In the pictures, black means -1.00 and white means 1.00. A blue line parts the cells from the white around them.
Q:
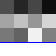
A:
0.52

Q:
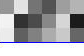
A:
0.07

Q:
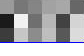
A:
0.43

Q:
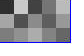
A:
0.09

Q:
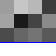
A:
-0.80

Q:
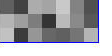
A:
0.46
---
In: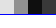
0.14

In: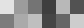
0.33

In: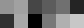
0.32

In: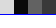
-0.92

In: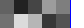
0.72

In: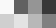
0.78

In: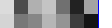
-0.06

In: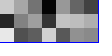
-0.37

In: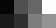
-0.63
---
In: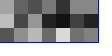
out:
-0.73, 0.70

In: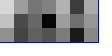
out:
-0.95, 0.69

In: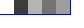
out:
0.41, 1.00

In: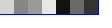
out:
0.81, 0.81

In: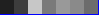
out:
-0.04, 0.56

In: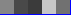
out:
-0.54, 0.56

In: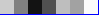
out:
-0.37, 0.97

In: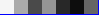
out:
0.17, 0.92
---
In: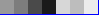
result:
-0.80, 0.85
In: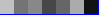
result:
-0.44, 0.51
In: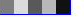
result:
-0.30, 0.72
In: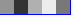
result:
0.38, 0.85
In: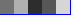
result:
-0.65, 0.68
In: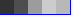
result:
0.22, 0.60
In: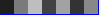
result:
-0.48, 0.49
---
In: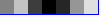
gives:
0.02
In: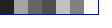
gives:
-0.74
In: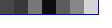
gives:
-0.44
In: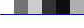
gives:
0.99
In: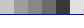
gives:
0.55
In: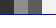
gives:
-0.61
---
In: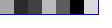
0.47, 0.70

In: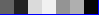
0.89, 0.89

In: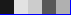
0.60, 0.77

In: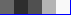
-0.37, 0.95

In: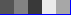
-0.55, 0.84

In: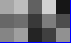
-0.55, 0.64
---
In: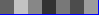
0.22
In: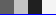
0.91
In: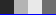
-0.13
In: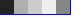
0.04
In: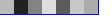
0.35
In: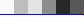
-0.30
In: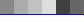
-0.19
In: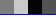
-0.35
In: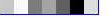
0.74
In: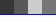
-0.07
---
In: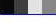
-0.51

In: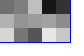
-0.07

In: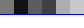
-0.86

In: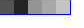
-0.72

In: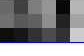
-0.83

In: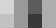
0.20

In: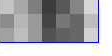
0.48
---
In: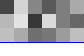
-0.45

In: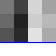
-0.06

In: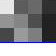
0.80

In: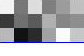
0.90

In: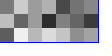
-0.04

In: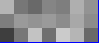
0.42

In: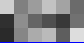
0.62

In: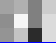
0.27
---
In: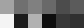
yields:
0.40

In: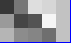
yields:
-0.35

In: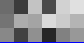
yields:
0.29

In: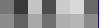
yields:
0.32

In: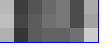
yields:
-0.28

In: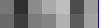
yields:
-0.02

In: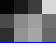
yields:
0.25

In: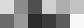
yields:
-0.66
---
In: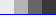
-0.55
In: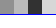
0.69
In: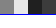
-0.53
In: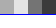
-0.54
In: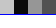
-0.36
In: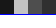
-0.62
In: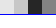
0.03
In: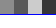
-0.58
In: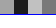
-0.05
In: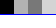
0.66
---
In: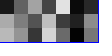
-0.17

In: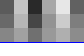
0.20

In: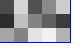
0.78

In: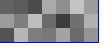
0.28

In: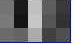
0.33

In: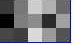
0.71
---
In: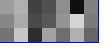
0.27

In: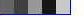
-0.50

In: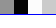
0.15

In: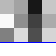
0.00

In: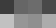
0.51

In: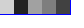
-0.73

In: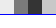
0.85

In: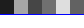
-0.45
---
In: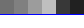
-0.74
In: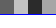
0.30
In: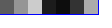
0.34
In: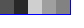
0.02
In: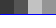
0.17
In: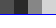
0.66
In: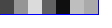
0.33
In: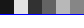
0.05
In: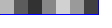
-0.50
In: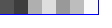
0.96
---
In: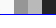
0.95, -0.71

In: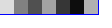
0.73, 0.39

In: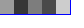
0.22, 0.61

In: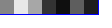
0.04, -0.77

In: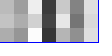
0.47, 0.75

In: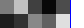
-0.03, 0.75
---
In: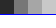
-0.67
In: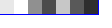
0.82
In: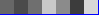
-0.19
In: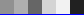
0.14
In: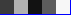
-0.54
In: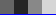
-0.21
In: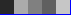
-0.69
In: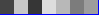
-0.47
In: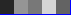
-0.70
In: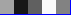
0.29
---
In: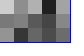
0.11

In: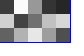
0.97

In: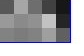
0.30

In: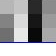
0.54

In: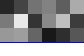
-0.47

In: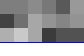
-0.01
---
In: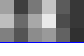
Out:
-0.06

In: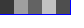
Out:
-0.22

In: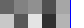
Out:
0.13

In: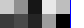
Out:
-0.83

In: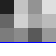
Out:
0.15

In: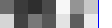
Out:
-0.64

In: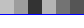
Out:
-0.60

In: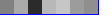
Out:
-0.66

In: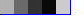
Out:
-0.61
